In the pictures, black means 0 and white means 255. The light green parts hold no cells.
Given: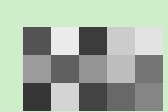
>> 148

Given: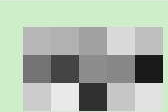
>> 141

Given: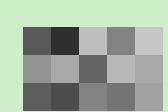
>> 100

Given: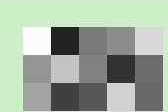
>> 130

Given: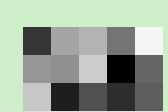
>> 205

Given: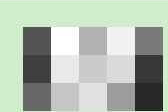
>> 203

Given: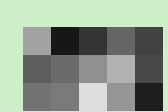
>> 143

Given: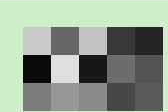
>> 23
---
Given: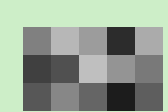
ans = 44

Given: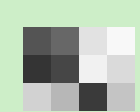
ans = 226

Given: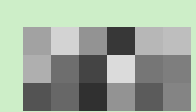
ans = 183

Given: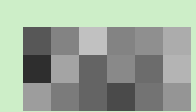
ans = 143

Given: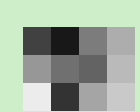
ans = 124

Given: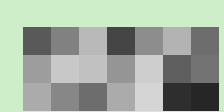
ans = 179
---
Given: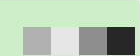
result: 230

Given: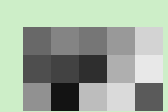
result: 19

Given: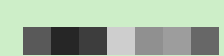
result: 38

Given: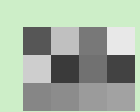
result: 140

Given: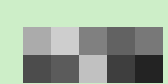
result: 91

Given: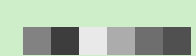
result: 61
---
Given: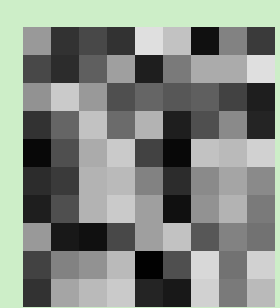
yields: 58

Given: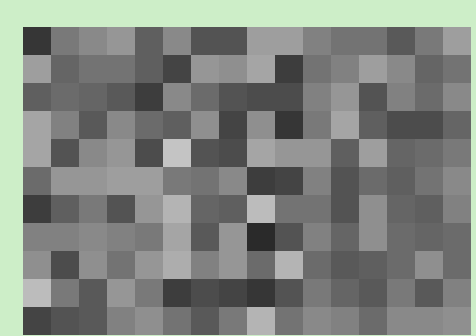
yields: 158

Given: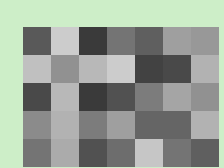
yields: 152

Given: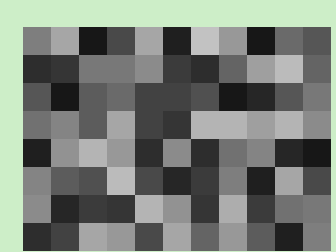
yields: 86

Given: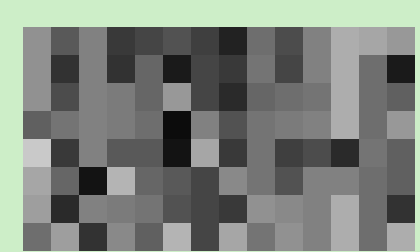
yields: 152
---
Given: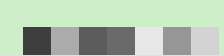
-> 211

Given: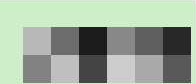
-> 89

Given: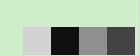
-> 66

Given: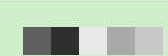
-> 199

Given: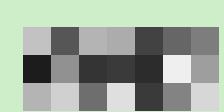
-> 215

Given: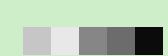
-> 11

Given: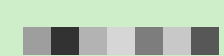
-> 87

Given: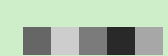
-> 167

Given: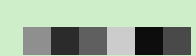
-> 73
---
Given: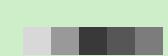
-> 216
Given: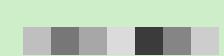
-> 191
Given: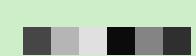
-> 70
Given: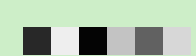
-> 40
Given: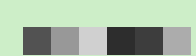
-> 82
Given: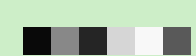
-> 9
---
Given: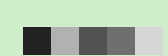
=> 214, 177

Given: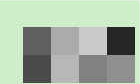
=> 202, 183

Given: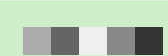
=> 239, 171

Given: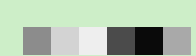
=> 238, 211

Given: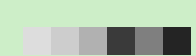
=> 221, 205

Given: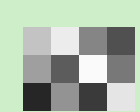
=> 250, 236

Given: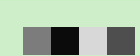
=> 216, 124
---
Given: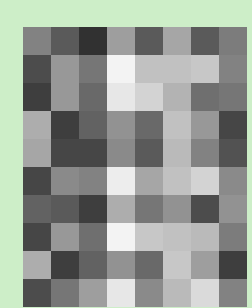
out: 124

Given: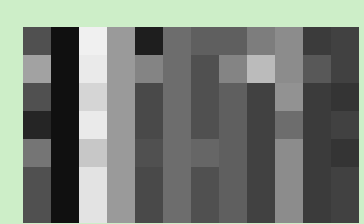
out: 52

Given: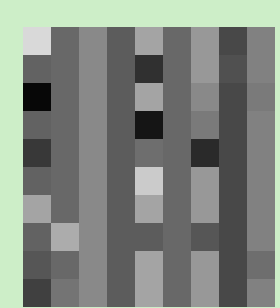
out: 129

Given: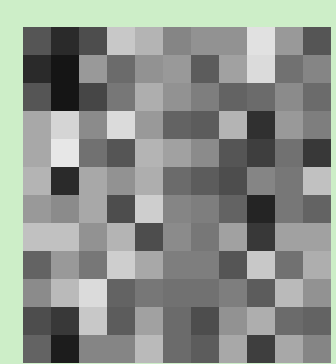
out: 146

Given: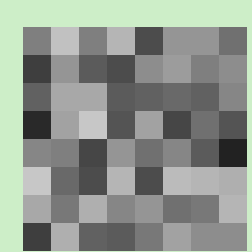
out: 175

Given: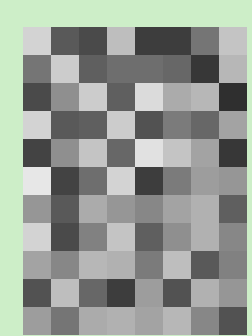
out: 129

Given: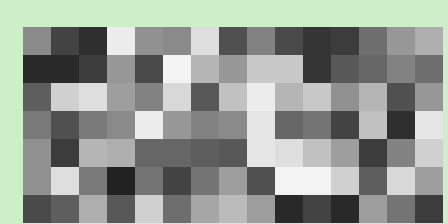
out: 208
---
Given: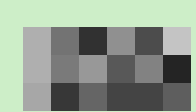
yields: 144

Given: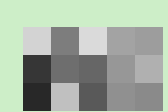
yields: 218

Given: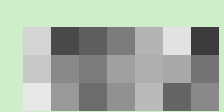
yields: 180

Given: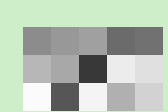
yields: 160

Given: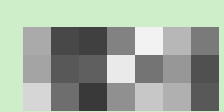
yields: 242

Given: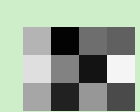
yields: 3
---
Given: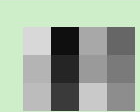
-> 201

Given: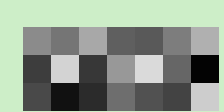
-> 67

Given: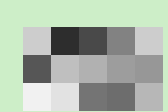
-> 109

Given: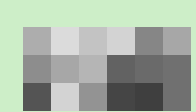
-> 63

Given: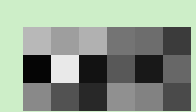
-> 130

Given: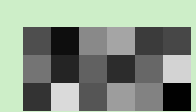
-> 130

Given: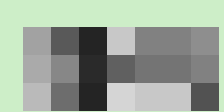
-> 200

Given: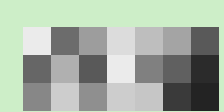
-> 58
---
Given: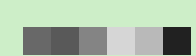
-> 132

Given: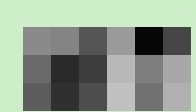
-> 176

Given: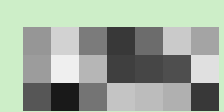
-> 210

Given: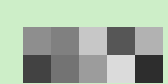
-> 178

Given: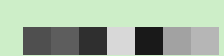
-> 162

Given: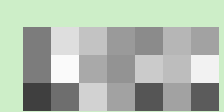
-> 222

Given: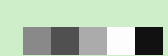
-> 137

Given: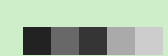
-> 104

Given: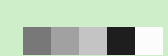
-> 161

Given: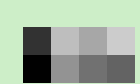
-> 167
